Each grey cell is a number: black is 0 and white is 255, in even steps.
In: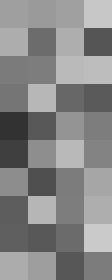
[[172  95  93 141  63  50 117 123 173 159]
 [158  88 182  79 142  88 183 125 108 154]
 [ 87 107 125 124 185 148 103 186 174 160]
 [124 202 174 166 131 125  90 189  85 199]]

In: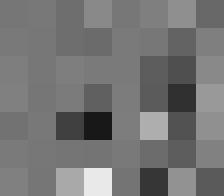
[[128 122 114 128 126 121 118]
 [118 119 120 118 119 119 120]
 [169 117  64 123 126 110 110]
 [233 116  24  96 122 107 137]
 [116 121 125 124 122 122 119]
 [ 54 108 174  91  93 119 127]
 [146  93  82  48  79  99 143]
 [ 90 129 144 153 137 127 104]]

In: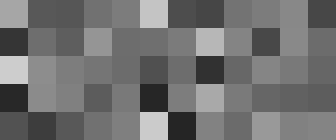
[[ 82  40 205  53 166]
 [ 61 139 141 110  88]
 [ 88 128 125  94  86]
 [113  92 117 149 113]
 [127 121 108 109 124]
 [203  38  80 111 196]
 [ 37 125 109 123  77]
 [130 169  49 183  70]
 [107 122 103 132 115]
 [153 102 133  72 124]
 [129  97 121 137 136]
 [132  93 102 108  71]]

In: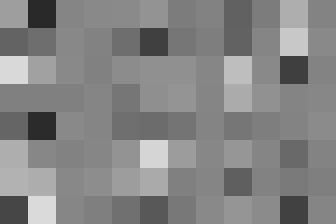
[[ 70 178 174 101 128 217  99 158]
 [218 173 135  43 128 161 110  41]
 [134 136 130 137 128 137 136 133]
 [127 141 134 133 133 129 130 137]
 [112 157 147 111 118 140 110 138]
 [ 88 170 213 108 143 144  64 147]
 [120 128 156 116 148 144 118 124]
 [137 133 135 132 133 134 126 130]
 [149  95 150 118 171 190  98  97]
 [139 130 133 126 145 137 133 124]
 [ 65 122 105 131 132  63 200 174]
 [133 127 131 139 135 131 137 131]]

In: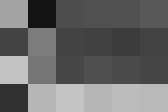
[[ 49 194  67 163]
 [182 117 124  19]
 [196  71  67  77]
 [182  79  65  80]
 [188  74  60  81]
 [185  69  66  88]]

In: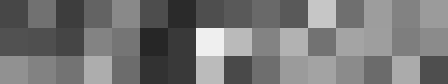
[[145  81  71]
 [130  79 113]
 [115  69  61]
 [173 131  99]
 [108 117 137]
 [ 50  38  77]
 [ 57  57  42]
 [187 239  78]
 [ 73 186  89]
 [110 131 105]
 [155 178  89]
 [163 114 198]
 [139 164 111]
 [107 158 157]
 [171 126 130]
 [ 78 139 155]]
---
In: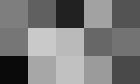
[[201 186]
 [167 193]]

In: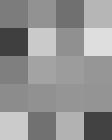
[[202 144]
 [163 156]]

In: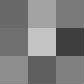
[[195  62]
 [ 95 128]]

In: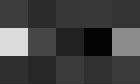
[[70 33]
 [39 59]]

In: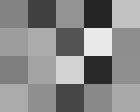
[[171  83]
 [164 210]]

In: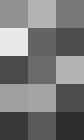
[[ 99  77]
 [106 180]]
